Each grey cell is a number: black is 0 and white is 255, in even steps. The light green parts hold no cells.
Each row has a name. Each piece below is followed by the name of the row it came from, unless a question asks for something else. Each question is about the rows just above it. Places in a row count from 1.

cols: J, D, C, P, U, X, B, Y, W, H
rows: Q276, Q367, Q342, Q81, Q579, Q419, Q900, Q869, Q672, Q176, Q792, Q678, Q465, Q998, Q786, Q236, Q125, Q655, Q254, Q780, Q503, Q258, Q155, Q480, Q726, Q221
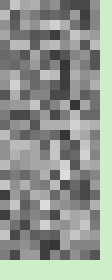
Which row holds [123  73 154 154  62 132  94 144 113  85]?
Q221
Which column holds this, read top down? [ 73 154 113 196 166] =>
Y

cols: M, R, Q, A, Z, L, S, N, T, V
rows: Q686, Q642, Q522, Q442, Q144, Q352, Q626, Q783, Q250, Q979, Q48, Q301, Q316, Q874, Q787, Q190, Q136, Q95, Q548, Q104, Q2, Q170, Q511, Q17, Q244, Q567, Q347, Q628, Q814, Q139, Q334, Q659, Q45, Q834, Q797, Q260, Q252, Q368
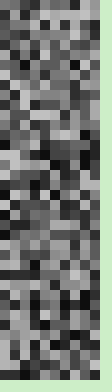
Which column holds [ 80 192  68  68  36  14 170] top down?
Z
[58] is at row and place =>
Q95, 8
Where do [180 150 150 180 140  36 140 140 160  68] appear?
Q814
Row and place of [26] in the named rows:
Q797, 4
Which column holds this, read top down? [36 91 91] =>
R

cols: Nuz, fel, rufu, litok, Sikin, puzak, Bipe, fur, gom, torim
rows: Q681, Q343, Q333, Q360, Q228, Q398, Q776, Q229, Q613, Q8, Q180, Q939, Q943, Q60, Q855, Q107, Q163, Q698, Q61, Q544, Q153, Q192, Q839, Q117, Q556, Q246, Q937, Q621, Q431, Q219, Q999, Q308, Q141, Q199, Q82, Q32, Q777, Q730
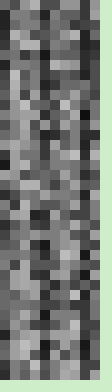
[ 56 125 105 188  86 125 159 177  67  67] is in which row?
Q777
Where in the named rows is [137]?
Q219, 3
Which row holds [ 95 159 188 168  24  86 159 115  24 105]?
Q82
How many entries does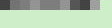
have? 10
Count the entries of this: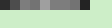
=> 9
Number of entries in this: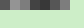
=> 7
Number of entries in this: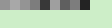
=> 9

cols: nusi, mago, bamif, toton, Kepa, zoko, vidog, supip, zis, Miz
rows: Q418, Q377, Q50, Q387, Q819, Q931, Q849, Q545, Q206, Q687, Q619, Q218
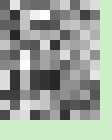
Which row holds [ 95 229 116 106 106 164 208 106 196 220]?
Q418
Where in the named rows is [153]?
Q377, 8

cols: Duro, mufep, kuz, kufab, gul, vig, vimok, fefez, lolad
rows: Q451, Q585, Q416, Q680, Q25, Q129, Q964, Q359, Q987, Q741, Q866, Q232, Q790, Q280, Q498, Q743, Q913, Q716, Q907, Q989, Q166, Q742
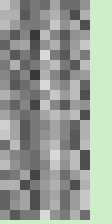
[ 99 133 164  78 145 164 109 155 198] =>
Q989
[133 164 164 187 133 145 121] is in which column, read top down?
mufep
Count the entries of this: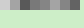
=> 8
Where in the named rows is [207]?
Q790, 1
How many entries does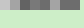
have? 8
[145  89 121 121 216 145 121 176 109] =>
Q742

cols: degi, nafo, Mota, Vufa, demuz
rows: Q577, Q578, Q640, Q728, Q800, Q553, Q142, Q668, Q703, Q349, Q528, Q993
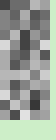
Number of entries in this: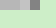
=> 4
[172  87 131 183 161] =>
Q142
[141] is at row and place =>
Q800, 2
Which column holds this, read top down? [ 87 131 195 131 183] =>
Mota
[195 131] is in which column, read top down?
Mota
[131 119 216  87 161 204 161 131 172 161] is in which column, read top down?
demuz
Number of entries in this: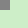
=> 1

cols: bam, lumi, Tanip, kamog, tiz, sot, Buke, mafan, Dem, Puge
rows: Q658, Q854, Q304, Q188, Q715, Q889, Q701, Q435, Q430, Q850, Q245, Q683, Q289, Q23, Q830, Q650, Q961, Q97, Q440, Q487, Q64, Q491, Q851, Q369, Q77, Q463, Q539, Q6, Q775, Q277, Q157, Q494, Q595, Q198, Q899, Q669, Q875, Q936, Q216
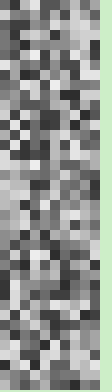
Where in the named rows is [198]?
Q188, 8
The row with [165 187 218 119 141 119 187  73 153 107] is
Q851

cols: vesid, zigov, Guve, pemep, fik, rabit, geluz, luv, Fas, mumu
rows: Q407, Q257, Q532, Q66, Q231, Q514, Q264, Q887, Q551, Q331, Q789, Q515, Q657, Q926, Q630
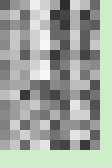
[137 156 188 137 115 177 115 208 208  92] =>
Q515
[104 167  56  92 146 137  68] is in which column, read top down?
rabit
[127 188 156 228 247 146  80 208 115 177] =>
Q887
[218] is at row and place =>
Q407, 8

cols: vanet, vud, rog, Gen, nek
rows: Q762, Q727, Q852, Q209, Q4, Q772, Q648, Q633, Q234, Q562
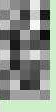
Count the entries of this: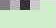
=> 4
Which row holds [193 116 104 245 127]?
Q852
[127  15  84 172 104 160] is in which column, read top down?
nek
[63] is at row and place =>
Q234, 4
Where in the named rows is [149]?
Q648, 1

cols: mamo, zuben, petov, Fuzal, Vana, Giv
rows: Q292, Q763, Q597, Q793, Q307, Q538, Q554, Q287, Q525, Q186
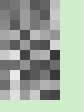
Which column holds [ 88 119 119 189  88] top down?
Fuzal
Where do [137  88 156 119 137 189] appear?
Q597
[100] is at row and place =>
Q292, 5
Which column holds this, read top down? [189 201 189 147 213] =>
Giv
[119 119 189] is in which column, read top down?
Fuzal
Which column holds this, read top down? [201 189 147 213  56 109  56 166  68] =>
Giv

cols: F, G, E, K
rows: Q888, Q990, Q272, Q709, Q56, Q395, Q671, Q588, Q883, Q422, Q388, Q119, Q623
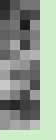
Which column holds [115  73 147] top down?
K
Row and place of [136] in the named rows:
Q56, 4

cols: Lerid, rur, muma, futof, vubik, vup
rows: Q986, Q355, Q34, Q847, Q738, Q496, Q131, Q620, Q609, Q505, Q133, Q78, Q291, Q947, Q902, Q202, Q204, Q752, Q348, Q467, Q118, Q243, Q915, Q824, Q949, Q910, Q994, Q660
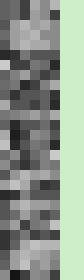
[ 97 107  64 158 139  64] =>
Q355
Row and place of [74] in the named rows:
Q243, 5
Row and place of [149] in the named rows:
Q752, 2
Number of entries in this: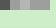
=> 5
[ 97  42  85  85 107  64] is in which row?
Q291

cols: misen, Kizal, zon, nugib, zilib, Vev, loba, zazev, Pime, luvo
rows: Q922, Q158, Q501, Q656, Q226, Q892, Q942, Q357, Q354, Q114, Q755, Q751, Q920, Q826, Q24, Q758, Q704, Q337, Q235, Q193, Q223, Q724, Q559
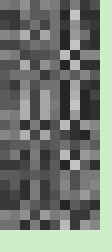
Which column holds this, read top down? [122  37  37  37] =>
loba
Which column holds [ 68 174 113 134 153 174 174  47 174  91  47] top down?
zon
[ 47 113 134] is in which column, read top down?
luvo
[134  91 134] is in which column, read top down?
misen
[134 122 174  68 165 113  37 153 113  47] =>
Q656
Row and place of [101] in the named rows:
Q226, 5
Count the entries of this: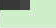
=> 3

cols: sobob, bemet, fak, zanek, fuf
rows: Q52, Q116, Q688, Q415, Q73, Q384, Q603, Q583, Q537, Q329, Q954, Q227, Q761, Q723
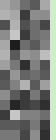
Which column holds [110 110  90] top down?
zanek
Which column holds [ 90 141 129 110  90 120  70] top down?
zanek
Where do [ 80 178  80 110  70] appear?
Q688
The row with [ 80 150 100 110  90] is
Q583
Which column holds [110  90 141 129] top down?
zanek
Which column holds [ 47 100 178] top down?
fak
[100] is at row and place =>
Q583, 3

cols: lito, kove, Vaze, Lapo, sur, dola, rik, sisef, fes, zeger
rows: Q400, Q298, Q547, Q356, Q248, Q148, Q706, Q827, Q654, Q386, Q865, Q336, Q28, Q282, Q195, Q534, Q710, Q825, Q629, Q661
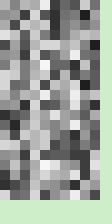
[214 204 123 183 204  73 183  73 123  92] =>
Q827
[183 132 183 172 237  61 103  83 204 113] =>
Q400
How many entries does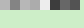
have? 8
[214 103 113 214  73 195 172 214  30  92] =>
Q654
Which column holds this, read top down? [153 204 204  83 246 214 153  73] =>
sur
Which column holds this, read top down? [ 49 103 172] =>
lito

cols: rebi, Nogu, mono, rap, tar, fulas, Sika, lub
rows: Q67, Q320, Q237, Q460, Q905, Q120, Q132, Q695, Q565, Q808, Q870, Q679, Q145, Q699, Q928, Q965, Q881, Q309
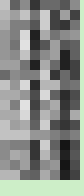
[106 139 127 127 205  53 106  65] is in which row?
Q695
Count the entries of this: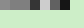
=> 7
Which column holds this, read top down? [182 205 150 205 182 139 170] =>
tar

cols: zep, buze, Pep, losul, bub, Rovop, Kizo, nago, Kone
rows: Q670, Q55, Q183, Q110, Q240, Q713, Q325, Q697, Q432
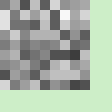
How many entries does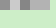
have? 5
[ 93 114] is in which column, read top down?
Kone
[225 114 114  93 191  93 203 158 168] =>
Q183
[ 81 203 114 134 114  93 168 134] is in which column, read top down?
Pep
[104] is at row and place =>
Q240, 8

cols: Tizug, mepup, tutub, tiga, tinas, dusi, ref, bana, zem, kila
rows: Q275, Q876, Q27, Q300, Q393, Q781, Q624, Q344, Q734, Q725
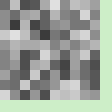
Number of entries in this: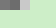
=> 3
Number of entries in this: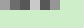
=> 6

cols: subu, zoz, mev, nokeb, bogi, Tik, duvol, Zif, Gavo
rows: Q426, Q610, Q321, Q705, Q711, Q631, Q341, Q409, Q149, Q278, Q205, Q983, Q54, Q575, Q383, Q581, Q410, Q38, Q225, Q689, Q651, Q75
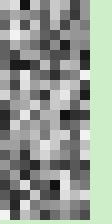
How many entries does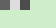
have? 3
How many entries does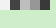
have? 5

